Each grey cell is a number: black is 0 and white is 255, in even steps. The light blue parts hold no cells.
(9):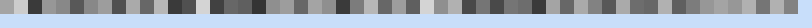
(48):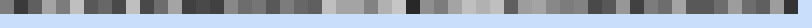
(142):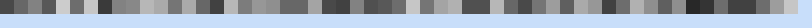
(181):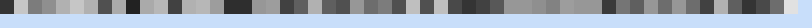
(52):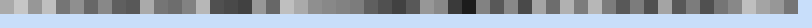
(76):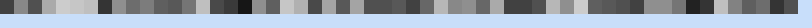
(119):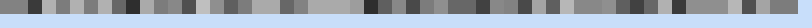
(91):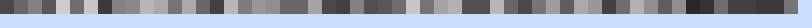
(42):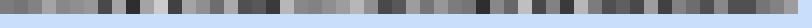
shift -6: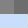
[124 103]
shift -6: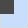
[67]
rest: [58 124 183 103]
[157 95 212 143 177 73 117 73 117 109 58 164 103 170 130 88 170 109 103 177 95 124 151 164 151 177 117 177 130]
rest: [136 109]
[117 88 124 103 95 191 164 164 130 177 198 40 143 124 164 191 177 191 95 157 164 136 124 130 73 88 151 65 124 109 164 88 88 109 157 109 95 157 52]
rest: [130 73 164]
[95 183 136 136 143 95 65 103 177 58 143 143 143 183 80 164 124 124]

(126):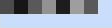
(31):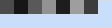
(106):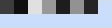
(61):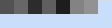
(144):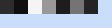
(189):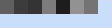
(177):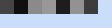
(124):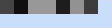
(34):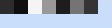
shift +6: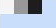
[250 158 35]
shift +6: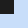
[35]
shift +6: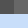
[88 109]

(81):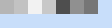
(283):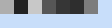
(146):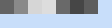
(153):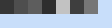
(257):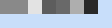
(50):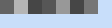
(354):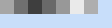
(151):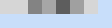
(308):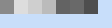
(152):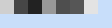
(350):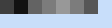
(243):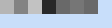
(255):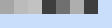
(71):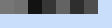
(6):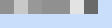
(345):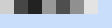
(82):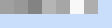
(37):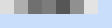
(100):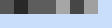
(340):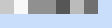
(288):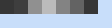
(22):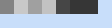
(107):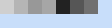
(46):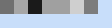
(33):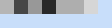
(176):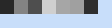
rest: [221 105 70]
[93]
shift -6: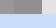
[146 138 138 221]

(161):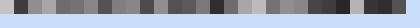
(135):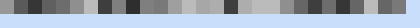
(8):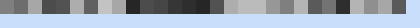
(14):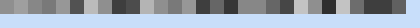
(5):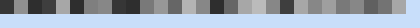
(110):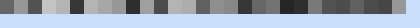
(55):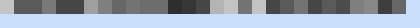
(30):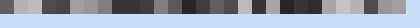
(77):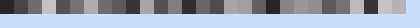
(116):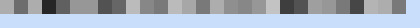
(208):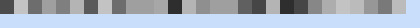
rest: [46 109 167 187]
[115 143 135 70 62 38 180 54 46 82]
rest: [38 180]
[54 46 82]

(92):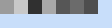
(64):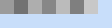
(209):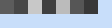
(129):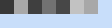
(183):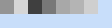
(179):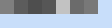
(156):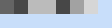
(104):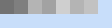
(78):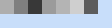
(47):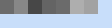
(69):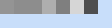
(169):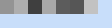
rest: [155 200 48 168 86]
[107 78]
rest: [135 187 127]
[200]
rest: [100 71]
[187 187 71 162 214]
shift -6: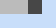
[181 181 65]

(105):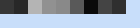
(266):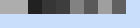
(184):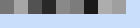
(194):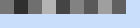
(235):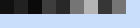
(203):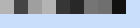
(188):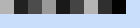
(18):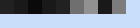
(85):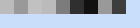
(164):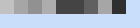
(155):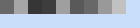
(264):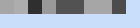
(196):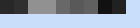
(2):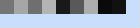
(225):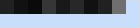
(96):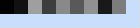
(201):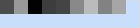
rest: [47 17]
[153 61]
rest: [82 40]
[137 124 25 173 159]

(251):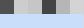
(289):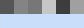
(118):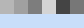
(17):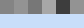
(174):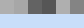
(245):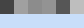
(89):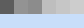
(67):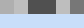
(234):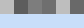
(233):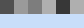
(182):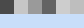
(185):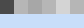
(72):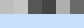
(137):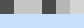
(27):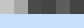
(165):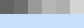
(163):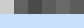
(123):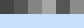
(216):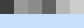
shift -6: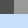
[74 148]
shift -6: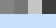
[126 113 192 55]

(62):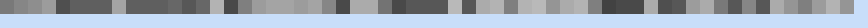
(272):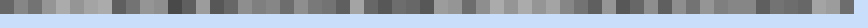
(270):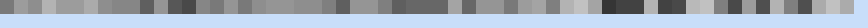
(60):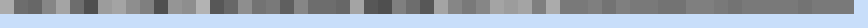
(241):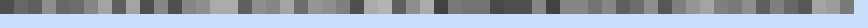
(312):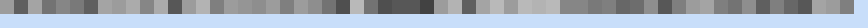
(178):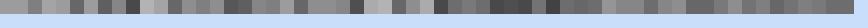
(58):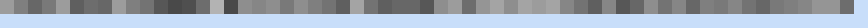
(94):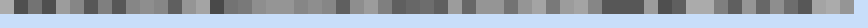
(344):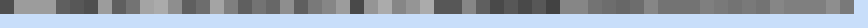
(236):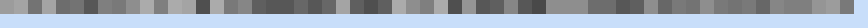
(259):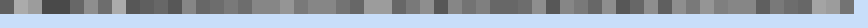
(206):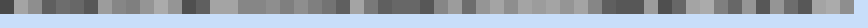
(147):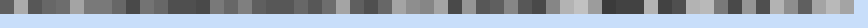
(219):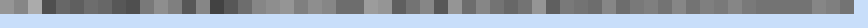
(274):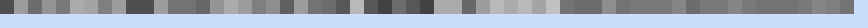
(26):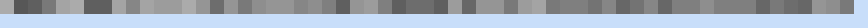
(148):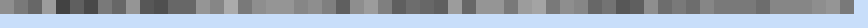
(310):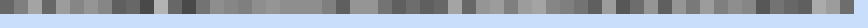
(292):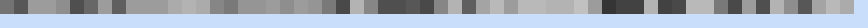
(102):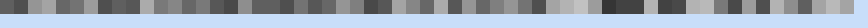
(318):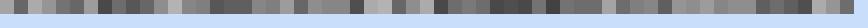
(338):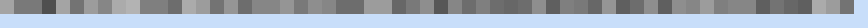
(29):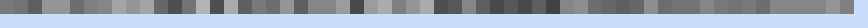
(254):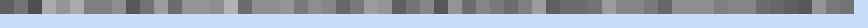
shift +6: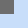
[115]
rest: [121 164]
[171 95 95 164 134 164 156 156 171 149 109 149 121 142 149 149 134 142 127 95 149 156 127 95 109 109 95 156 103 149 149 121 156 164 121 127 127 115 134 103 115 134 103 127 127 142 127 127 127 103 121 109 103 149 142 121]
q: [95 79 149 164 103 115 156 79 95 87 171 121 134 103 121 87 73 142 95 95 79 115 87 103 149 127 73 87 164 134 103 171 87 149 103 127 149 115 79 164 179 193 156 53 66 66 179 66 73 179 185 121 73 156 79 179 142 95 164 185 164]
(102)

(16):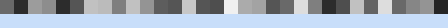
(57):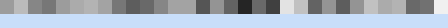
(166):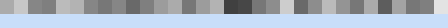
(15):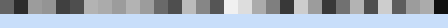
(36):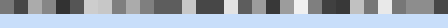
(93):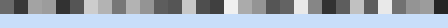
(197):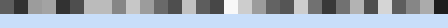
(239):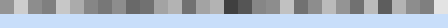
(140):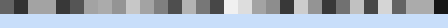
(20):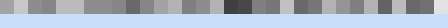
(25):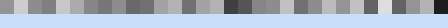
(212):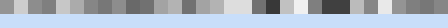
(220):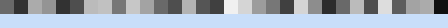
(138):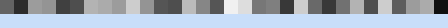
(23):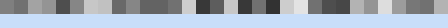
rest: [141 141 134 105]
[134 163 179 127 141 179 64 71 127 119 193 105 119 179 148 127 179 99 187 105 113 227]
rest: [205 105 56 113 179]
[78 205 93 156 171 15]
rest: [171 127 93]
[93 199 71 71 227 93 156 56 156 240 127 64 56 193 119 233 119 141 141 71]
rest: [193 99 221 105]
[134 148 37]
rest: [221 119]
[127 56 205 105 56 113 179 78 205 93 156 171 15]
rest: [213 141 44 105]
[187 78 221 93 163 171 15]
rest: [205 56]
[93 199 56 113 50 205 227 113 78 71 179 148 221 156 119 113 179]

